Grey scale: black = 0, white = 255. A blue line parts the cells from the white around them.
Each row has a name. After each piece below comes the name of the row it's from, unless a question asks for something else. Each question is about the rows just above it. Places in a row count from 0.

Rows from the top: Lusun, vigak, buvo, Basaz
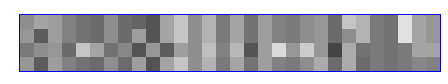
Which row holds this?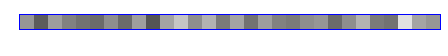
vigak
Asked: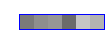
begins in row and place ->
Lusun, 19
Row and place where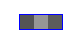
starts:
buvo, 8
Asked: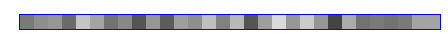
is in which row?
buvo
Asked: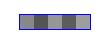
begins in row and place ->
buvo, 7

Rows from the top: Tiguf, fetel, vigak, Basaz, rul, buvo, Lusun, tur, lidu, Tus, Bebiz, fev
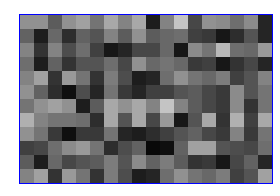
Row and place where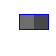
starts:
Basaz, 6
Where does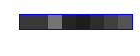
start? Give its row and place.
lidu, 4
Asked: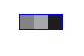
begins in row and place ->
Tiguf, 7
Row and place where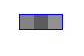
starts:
fetel, 6
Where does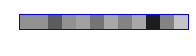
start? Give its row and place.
Tiguf, 0

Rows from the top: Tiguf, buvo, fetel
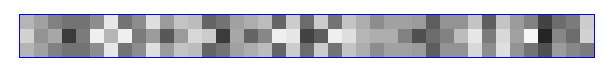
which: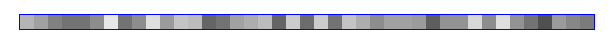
fetel
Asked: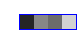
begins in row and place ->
buvo, 37

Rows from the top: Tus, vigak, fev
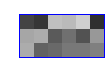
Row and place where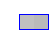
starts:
Tus, 2
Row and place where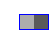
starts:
vigak, 1
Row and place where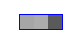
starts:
vigak, 0

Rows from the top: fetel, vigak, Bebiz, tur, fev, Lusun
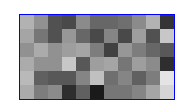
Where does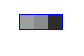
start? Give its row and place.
tur, 8
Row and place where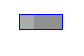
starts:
tur, 0

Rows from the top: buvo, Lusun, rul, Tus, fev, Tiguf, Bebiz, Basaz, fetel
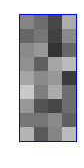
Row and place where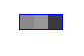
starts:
fev, 1
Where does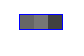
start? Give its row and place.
Lusun, 0
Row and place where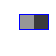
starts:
fev, 2

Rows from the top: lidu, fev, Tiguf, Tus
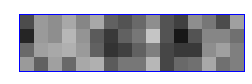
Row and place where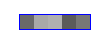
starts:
Tus, 3
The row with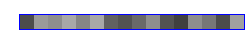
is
lidu
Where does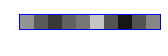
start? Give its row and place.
fev, 4
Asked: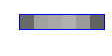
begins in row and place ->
Tiguf, 0
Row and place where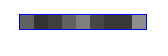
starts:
Tiguf, 5

